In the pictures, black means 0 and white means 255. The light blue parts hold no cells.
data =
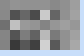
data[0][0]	139
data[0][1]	147
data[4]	[131, 57, 87, 64, 209, 89, 146, 168]
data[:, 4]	[146, 202, 132, 185, 209]
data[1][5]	101
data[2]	[112, 192, 153, 148, 132, 150, 159, 151]
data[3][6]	145
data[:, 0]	[139, 137, 112, 133, 131]
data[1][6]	145

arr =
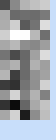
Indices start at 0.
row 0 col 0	75
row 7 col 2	107
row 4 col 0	168
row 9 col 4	129
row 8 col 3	144
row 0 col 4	204
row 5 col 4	220
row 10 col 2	102
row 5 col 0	116
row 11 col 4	190
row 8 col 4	209
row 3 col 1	255
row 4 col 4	158
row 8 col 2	116
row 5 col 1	75
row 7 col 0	181
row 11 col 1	210
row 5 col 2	104
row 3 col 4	111

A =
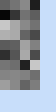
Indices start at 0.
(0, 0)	98
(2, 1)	168
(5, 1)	85
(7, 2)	129
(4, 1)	96
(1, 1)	53
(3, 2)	100
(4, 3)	129
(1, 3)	94
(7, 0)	132
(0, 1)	116

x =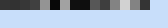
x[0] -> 52
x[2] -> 55
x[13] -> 131

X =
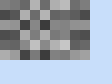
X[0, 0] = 128
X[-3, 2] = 170
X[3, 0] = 77
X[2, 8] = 147
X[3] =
[77, 83, 170, 125, 173, 121, 131, 85, 78]
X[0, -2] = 110
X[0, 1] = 120
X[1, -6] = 108
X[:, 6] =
[187, 106, 131, 131, 198, 123]
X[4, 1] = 100
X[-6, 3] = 179
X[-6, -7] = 104
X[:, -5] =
[108, 180, 59, 173, 137, 60]
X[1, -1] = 75
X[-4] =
[152, 147, 66, 135, 59, 135, 131, 145, 147]

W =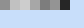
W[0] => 144
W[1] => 193
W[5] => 148
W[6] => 38

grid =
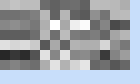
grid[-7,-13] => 186
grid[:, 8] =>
[97, 90, 251, 117, 174, 139, 229]
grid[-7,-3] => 187
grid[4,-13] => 224
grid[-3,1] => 214
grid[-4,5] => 111
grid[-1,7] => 212
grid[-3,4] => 88
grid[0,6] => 108
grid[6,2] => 118
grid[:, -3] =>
[187, 116, 133, 102, 214, 58, 111]
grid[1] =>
[113, 113, 118, 127, 184, 98, 182, 98, 90, 144, 116, 184, 187]
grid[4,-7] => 99
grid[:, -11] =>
[188, 118, 132, 94, 219, 44, 118]
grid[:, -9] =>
[108, 184, 175, 184, 88, 225, 173]
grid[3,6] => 188
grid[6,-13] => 120
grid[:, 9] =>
[188, 144, 104, 125, 175, 119, 103]
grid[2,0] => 135
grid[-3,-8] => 169
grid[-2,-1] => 157
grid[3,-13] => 93
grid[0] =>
[186, 195, 188, 189, 108, 97, 108, 110, 97, 188, 187, 185, 174]
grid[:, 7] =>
[110, 98, 238, 123, 179, 135, 212]
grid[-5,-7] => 168

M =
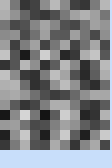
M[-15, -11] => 182
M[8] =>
[176, 180, 109, 48, 66, 146, 188, 146, 66, 45, 108]
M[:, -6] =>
[185, 78, 135, 90, 119, 147, 93, 190, 146, 60, 174, 92, 128, 141, 171]
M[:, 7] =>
[64, 162, 71, 159, 67, 56, 136, 80, 146, 105, 123, 163, 145, 93, 53]
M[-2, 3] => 90
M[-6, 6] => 72
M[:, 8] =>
[54, 177, 116, 117, 113, 174, 45, 41, 66, 144, 68, 37, 94, 31, 134]
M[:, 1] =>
[120, 147, 72, 145, 63, 84, 85, 139, 180, 170, 90, 138, 158, 144, 122]
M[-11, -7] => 66
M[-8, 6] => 164
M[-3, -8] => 73
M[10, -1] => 91
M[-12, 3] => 113
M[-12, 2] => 74
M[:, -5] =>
[138, 121, 81, 88, 164, 39, 184, 164, 188, 72, 173, 206, 162, 202, 129]
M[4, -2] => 167
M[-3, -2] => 69
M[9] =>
[164, 170, 150, 112, 78, 60, 72, 105, 144, 168, 167]
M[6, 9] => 99
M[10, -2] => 54
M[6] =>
[51, 85, 183, 143, 48, 93, 184, 136, 45, 99, 186]
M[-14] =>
[175, 147, 102, 65, 55, 78, 121, 162, 177, 160, 118]
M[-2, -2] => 136

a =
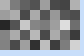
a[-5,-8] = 179
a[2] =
[38, 83, 200, 133, 124, 158, 221, 110]
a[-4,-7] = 173
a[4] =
[130, 74, 159, 48, 190, 61, 125, 210]
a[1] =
[157, 173, 73, 170, 83, 152, 86, 77]
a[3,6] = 112
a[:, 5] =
[73, 152, 158, 171, 61]
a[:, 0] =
[179, 157, 38, 132, 130]
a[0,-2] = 68
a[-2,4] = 73

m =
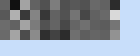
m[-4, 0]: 100
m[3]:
[106, 164, 76, 139, 47, 66, 44, 111, 94, 101, 97, 146]
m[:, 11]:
[44, 217, 117, 146]
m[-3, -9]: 132
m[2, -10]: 163
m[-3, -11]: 176
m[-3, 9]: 97
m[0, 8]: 82
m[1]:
[88, 176, 57, 132, 55, 98, 82, 116, 71, 97, 105, 217]
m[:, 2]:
[163, 57, 163, 76]
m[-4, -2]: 98
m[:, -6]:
[80, 82, 72, 44]

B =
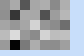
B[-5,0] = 147
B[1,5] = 157
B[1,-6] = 54
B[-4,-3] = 81
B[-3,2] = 166
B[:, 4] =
[174, 81, 150, 211, 142]
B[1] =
[144, 54, 170, 168, 81, 157, 183]
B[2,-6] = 151
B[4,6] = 159
